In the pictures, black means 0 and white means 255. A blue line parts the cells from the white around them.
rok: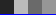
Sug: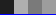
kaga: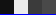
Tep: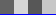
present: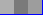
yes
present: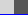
yes
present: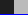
no
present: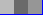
yes

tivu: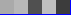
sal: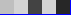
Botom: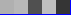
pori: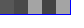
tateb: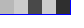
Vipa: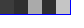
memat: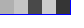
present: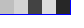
no
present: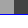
yes
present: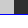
yes
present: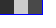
no
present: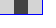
yes
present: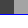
yes
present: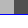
yes

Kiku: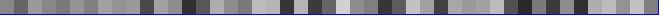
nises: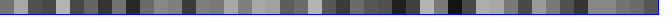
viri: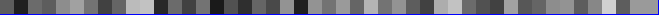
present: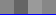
yes
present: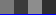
yes
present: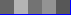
no
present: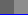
yes

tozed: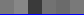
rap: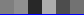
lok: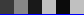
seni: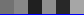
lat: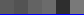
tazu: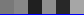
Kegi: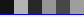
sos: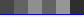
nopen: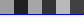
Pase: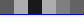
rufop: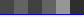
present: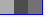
yes
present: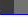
yes
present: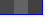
yes
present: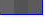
no

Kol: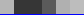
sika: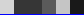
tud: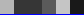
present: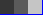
yes
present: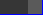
yes
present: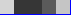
yes

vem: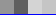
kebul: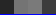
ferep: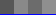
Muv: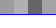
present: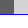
yes
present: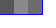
yes
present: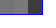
yes
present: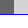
no
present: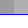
yes
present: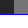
yes
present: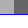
yes

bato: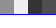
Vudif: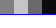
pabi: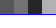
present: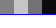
no
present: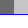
no
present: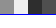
no
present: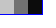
no
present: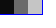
no
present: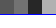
yes

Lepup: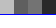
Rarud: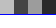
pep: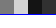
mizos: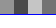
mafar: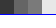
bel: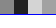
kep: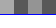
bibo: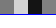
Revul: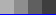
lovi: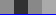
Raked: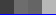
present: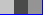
no
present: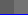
yes

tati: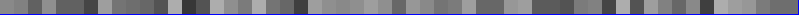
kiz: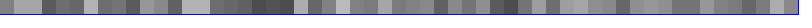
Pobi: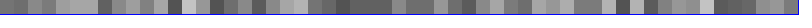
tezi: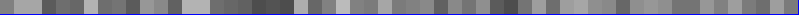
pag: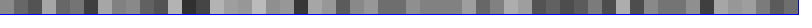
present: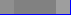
yes
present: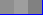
no

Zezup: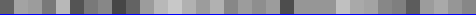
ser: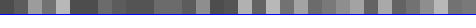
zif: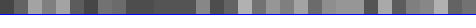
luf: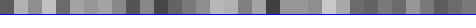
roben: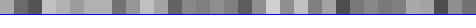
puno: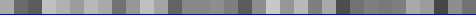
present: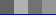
yes
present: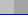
yes
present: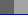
yes
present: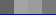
yes
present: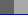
yes

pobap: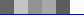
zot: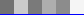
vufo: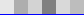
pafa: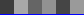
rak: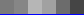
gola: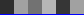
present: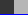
no
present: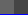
no

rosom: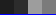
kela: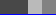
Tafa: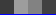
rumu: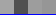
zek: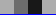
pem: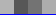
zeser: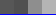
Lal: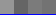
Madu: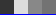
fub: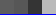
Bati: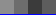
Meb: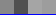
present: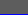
no
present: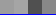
no

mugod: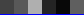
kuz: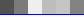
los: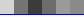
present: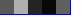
yes
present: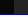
no
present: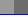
no
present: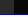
no
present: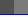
yes
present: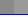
no

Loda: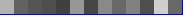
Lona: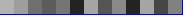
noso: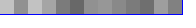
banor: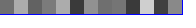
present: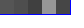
yes
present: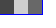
no
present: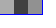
no

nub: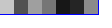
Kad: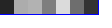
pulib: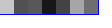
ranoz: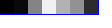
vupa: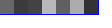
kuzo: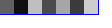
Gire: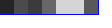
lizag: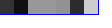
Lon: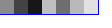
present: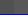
yes
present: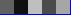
yes
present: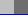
yes
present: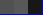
yes
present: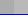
no
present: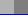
yes

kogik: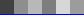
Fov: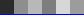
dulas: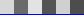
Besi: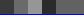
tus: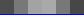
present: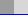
no
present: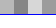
no
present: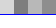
no

